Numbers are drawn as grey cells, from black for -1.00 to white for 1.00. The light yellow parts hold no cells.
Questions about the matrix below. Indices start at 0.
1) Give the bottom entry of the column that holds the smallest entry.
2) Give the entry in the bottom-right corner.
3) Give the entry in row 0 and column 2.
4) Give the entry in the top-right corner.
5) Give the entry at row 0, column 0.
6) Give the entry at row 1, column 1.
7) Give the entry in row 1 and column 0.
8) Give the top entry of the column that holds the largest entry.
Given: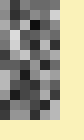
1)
-0.62
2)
0.44
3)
0.00
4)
-0.09
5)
0.17
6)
-0.62
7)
0.08
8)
-0.54

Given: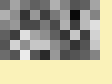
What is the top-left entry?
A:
-0.15
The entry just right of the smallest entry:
0.46
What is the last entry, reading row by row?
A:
0.03
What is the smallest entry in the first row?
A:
-0.34
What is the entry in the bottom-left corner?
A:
-0.15
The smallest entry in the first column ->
-0.34
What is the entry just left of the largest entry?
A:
-0.34
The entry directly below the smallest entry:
-0.52
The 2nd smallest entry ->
-0.68
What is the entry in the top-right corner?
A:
0.29
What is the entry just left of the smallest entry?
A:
0.29
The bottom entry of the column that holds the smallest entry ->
-0.34
